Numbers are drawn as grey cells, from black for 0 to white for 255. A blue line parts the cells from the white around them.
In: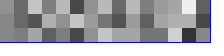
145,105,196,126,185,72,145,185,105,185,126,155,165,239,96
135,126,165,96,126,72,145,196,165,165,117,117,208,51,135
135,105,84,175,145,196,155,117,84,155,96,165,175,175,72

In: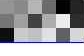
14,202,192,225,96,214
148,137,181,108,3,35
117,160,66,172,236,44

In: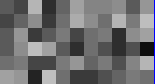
90,141,190,161,90,46,111,80,46,80,14
90,69,181,46,100,161,132,132,141,90,150
69,100,141,58,111,172,141,111,181,122,190
111,122,69,69,122,150,100,122,80,132,181
90,150,58,90,122,69,111,122,46,141,161
161,150,35,190,111,58,58,80,100,122,111

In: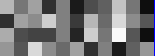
150,86,217,140,106,161,48,128,26,96,150
183,118,161,48,128,26,77,96,195,118,14
48,161,140,206,128,58,183,106,217,140,86
172,77,67,67,128,36,206,118,249,86,14

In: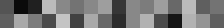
95,169,124,75,196,65,169,104,44,136,178,75,21,178,148,95
84,10,32,187,136,115,136,158,54,136,124,158,104,187,95,115

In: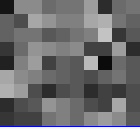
98,77,167,148,128,128,167,176,116,98
33,128,157,65,98,88,186,11,107,88
54,107,148,139,128,139,65,65,157,44
21,139,139,107,116,116,157,44,107,116
167,139,128,107,98,88,77,98,116,88
98,116,116,88,98,116,128,195,54,88
44,77,88,148,128,107,77,65,167,77
176,157,77,44,77,88,44,65,54,77
54,65,65,116,128,107,139,157,139,88
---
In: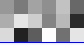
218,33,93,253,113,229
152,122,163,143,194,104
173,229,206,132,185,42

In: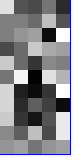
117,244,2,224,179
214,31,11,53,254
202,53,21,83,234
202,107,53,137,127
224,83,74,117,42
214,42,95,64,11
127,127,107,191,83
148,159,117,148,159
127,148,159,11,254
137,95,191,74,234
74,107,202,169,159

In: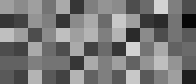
191,159,77,139,191,159,180,127,180,42,139,77,116,89
98,98,127,116,116,54,170,127,159,98,148,191,148,98
54,66,148,127,54,139,170,107,200,159,54,42,116,7
159,139,159,116,170,54,127,148,139,77,107,211,127,77
77,66,170,107,77,170,66,107,54,211,116,170,98,107
89,66,180,89,66,180,98,127,89,200,89,127,159,30

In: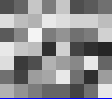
221,58,78,178,157,136,232,101
178,147,124,101,101,67,112,232
112,67,157,166,232,112,47,157
221,189,178,232,221,209,209,189
232,198,189,47,209,67,47,37
78,101,198,124,198,78,90,112
90,136,244,124,147,112,124,209

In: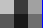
89,25,110
194,58,161

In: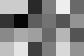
204,204,41,127,238,105
192,228,62,127,216,147
51,6,94,115,84,147
137,170,159,105,182,84
